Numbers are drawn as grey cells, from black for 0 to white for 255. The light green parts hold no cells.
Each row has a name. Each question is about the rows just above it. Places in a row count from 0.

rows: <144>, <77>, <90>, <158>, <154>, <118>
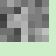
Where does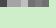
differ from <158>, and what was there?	3, 179
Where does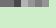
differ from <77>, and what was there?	4, 137
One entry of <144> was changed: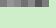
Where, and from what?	1, 164
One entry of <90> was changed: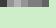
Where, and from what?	3, 164

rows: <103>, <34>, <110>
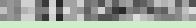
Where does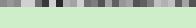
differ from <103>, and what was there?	9, 163
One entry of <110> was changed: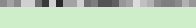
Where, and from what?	1, 151

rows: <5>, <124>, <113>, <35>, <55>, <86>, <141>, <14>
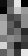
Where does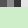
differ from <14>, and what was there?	0, 96
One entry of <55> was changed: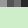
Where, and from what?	0, 169
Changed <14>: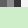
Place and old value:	3, 229
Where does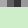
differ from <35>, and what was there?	3, 140
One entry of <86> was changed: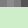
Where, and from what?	3, 69

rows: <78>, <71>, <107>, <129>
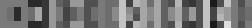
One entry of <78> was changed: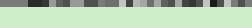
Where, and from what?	25, 181
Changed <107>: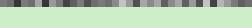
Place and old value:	2, 42
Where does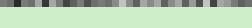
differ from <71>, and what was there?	7, 153
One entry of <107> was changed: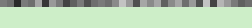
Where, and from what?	26, 96
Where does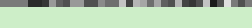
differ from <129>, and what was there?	14, 122
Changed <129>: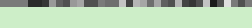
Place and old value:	11, 153

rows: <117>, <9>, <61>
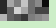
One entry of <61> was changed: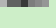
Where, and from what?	2, 82
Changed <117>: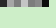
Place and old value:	4, 111
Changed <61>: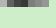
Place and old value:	2, 82
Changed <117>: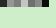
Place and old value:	1, 166
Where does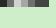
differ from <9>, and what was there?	1, 97

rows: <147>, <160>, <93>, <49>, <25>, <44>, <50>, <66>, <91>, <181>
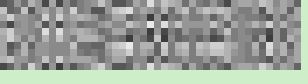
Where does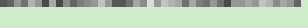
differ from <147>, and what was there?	34, 166
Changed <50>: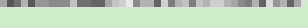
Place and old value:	4, 100
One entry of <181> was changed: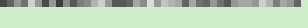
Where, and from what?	28, 125
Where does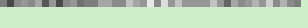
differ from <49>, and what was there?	14, 150
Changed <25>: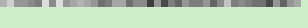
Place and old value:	19, 125
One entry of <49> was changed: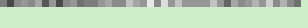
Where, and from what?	42, 125
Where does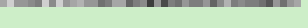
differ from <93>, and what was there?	12, 166

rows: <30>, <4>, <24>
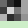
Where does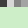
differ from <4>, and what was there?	2, 119
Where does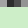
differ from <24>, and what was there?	0, 179
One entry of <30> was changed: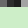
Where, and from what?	2, 15
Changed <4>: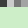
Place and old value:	1, 215
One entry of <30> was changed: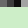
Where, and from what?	1, 45

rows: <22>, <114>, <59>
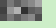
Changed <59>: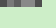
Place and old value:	3, 121
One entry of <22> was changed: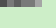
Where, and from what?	4, 137
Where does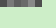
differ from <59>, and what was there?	3, 121

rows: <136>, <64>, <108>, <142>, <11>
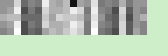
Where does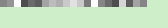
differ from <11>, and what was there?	14, 121
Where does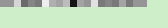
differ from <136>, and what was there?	17, 175

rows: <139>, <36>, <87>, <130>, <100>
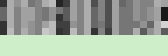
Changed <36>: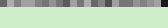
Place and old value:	11, 130
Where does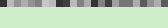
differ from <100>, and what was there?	2, 130
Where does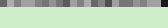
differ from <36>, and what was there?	21, 146
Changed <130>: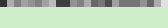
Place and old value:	23, 211
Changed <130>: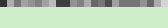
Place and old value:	2, 130
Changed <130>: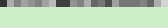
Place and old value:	20, 146
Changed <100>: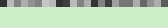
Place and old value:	20, 91

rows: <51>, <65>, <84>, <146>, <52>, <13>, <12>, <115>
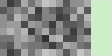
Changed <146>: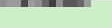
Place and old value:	6, 117
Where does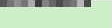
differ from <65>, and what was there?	12, 88
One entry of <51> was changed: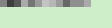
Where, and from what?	9, 88
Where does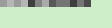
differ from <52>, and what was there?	8, 131
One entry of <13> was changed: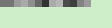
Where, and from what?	10, 75
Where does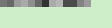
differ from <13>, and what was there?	1, 117
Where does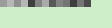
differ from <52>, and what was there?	2, 155

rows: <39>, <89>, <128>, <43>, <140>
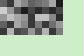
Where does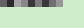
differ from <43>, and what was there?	1, 56
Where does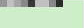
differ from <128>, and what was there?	3, 151
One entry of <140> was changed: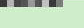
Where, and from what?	6, 179
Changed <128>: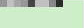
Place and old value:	4, 56

